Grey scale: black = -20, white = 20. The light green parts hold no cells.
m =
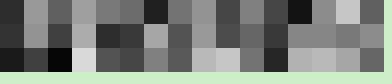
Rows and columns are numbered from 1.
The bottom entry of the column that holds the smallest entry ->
-19
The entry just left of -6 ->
0
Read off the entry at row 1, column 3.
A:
-5
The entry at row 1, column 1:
-13
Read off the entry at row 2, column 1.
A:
-12
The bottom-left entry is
-16
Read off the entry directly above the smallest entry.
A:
-10
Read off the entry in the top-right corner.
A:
-5
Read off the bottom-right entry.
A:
-4
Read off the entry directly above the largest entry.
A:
7
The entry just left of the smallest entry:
-10

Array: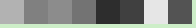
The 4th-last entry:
-13
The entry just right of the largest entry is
-7

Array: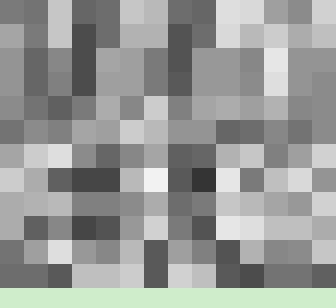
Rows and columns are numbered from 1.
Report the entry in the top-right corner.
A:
13
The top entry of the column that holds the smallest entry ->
-4
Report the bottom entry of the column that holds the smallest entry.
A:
10
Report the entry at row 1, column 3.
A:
11
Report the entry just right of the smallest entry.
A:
16
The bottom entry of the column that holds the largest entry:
-6
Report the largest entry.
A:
18
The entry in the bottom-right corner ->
-5
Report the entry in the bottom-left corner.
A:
-3
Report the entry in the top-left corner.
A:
-1
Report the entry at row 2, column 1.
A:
6
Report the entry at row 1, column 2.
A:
-2
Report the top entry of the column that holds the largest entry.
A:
9
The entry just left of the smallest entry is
-6
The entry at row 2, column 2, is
-1
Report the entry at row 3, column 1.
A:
3
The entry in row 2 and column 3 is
11
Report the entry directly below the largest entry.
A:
7
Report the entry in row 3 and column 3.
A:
1

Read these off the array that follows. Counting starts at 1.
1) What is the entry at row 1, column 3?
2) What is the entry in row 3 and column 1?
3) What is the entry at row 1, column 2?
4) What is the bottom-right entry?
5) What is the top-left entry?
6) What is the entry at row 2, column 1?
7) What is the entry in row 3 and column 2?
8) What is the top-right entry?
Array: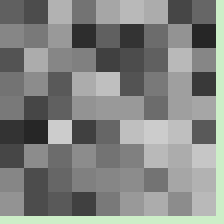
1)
8
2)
-7
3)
-8
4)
9
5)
-5
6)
1
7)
7
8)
-4

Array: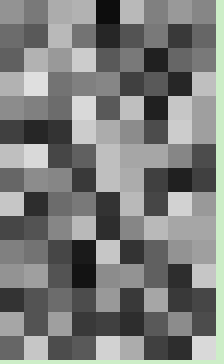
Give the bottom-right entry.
14
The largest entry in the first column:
11
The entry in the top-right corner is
1
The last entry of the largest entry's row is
10
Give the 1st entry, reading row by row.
3
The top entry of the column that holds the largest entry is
-1
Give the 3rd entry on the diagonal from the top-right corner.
-15
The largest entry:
15
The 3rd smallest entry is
-16
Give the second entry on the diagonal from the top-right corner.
-11
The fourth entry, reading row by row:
8
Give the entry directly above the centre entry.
10
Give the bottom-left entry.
-4
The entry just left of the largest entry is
8
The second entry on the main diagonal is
-6
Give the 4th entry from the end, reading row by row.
7
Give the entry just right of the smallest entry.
9
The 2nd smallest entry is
-17
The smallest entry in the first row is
-18
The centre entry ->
10
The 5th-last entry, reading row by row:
13
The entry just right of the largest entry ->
-2

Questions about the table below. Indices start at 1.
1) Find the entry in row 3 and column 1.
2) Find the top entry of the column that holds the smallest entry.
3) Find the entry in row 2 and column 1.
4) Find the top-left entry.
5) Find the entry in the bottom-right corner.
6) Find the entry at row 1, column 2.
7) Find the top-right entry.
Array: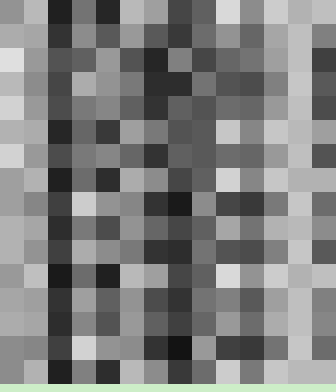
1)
15
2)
-9
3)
7
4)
3
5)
9
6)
9
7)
10

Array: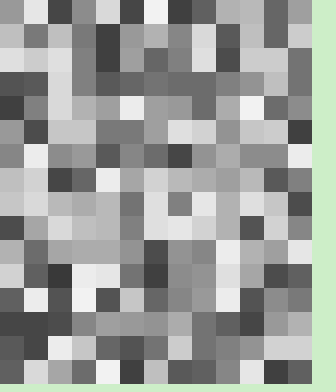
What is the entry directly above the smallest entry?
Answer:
6
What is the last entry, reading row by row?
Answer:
-5
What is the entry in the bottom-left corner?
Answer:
-5
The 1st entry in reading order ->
4
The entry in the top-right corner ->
5
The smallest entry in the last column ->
-10
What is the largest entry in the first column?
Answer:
15
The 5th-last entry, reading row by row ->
-5
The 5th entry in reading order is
14
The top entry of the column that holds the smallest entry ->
-9
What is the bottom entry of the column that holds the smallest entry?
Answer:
6
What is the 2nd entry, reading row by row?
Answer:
16
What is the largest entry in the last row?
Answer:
18
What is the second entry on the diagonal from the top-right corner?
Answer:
-4
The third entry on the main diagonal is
15
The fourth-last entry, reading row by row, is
1
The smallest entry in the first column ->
-10
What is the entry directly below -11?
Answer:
-7
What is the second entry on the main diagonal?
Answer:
-1
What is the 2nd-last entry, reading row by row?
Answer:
-10
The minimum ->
-11
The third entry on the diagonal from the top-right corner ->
12
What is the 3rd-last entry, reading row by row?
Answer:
16
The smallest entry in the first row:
-10
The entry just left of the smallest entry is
-5
